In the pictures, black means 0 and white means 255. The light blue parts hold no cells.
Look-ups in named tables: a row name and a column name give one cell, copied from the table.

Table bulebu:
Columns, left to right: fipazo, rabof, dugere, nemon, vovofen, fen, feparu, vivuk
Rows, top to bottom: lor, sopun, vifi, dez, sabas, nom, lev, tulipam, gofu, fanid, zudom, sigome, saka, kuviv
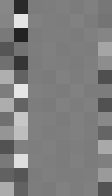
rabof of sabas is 53
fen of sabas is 124
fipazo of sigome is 121
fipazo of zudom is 82
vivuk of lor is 119
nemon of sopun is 126
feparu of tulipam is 128
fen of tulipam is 125
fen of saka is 125
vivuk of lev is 124

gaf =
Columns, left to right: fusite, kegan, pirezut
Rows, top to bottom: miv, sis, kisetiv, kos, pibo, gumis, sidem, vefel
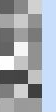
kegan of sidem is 209
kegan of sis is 202
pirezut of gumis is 195
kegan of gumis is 68
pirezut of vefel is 155
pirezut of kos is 145
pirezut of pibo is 145
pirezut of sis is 144
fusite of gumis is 69
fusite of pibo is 254
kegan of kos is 245
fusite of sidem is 125
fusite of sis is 164
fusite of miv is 97
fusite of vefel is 174
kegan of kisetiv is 158
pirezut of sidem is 63
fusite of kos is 100

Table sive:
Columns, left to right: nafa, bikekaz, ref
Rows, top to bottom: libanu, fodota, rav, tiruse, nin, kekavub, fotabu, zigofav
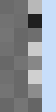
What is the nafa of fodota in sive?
114
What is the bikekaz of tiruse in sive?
105
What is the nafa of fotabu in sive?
116
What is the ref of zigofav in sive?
101
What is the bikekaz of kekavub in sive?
105
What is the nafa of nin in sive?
104
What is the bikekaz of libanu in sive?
112
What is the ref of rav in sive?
110
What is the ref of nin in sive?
135
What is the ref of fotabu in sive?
140
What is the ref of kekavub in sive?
208
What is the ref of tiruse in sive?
203
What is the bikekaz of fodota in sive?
110

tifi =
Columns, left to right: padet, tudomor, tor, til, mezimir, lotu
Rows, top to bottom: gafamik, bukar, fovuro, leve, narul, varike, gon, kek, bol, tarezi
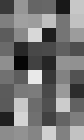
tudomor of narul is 6
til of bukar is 192
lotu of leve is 78
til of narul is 37
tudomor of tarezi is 146
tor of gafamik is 101

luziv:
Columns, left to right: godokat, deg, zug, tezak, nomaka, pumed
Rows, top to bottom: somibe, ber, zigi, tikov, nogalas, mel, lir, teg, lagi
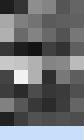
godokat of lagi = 33
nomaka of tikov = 51
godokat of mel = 68
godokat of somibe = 30
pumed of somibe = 101
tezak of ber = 91
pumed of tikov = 95
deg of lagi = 62
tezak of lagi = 77
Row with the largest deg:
mel

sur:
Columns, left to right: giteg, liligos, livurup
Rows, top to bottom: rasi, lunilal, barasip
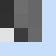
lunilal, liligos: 107
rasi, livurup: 103
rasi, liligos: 110
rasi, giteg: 47
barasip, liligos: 60
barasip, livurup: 105
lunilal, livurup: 103
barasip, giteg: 226
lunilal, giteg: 48

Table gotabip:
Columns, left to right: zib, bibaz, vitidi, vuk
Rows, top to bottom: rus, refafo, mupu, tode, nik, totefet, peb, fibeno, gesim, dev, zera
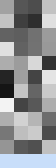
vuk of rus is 194
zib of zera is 149
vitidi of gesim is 181
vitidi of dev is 203
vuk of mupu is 155
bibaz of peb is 197
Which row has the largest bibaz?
gesim

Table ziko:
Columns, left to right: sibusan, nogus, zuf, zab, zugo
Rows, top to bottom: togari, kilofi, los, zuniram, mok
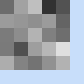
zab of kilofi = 155
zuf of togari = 191
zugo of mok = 178
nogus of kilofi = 150
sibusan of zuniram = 122
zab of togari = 49
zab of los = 128
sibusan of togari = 108
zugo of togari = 82
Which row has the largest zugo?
zuniram

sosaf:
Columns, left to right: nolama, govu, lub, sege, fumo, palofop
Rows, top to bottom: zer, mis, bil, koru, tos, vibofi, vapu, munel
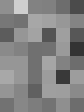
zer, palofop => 75
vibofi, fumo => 57
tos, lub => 112
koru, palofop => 51
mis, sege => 162
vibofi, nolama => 168
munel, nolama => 114
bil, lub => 163
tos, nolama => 150
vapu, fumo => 158
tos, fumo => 130
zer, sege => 128
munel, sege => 115
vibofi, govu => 151
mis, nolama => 119
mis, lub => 167
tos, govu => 150

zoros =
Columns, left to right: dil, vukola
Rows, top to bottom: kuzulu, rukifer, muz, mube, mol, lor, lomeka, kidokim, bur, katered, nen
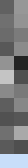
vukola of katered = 169
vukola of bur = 86
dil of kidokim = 94
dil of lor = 196
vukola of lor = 79
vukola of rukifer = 147
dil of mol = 147
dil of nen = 90
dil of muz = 107
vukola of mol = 36
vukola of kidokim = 135
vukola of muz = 123
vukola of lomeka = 121

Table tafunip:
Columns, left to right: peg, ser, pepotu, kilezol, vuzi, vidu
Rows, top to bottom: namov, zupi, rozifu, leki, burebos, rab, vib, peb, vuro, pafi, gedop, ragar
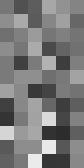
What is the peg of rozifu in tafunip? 112
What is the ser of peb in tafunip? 136
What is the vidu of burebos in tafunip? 127
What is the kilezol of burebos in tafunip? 178
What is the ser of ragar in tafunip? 121
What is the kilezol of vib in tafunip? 68
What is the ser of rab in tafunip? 143
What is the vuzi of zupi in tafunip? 160
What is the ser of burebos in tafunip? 64
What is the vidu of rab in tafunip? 163
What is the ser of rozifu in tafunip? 128
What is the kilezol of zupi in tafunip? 134
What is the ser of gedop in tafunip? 141
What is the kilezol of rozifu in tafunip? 118
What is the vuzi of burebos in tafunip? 61
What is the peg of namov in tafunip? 119
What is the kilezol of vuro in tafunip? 218
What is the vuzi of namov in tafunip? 146
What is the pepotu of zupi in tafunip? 91

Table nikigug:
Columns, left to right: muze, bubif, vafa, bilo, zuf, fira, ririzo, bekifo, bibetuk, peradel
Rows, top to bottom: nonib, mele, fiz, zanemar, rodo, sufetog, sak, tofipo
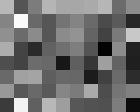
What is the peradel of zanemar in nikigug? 33
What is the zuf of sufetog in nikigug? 104
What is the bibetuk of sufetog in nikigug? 107
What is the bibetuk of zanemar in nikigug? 140
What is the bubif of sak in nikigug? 88
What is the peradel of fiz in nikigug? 200
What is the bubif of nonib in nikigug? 84

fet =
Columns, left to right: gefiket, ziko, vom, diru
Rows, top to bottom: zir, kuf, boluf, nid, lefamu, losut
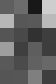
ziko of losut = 86
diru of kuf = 186
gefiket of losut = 85
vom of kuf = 89
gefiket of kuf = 183
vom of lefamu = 97
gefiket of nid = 158

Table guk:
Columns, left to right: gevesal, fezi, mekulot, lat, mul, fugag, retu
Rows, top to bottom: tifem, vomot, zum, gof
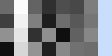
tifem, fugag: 72
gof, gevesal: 15
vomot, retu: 118
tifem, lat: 48
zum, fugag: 97
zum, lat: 143
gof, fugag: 113
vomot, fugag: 88
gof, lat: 31
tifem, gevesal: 107
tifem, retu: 125
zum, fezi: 229
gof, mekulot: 148
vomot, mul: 109
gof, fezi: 215
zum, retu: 135
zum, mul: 15

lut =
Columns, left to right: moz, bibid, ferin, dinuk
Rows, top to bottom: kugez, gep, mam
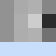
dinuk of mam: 114
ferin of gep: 205
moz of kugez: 146
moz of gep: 146
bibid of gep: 174
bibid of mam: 173
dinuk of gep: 43
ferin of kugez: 176
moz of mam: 146
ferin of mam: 177
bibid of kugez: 170
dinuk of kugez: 134
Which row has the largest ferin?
gep

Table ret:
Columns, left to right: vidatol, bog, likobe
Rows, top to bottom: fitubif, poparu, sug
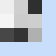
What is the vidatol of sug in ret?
71
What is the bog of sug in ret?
52
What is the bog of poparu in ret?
204
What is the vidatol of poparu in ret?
245
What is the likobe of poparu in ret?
206
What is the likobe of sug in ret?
176
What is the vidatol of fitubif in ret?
238
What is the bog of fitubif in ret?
207
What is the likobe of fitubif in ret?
47

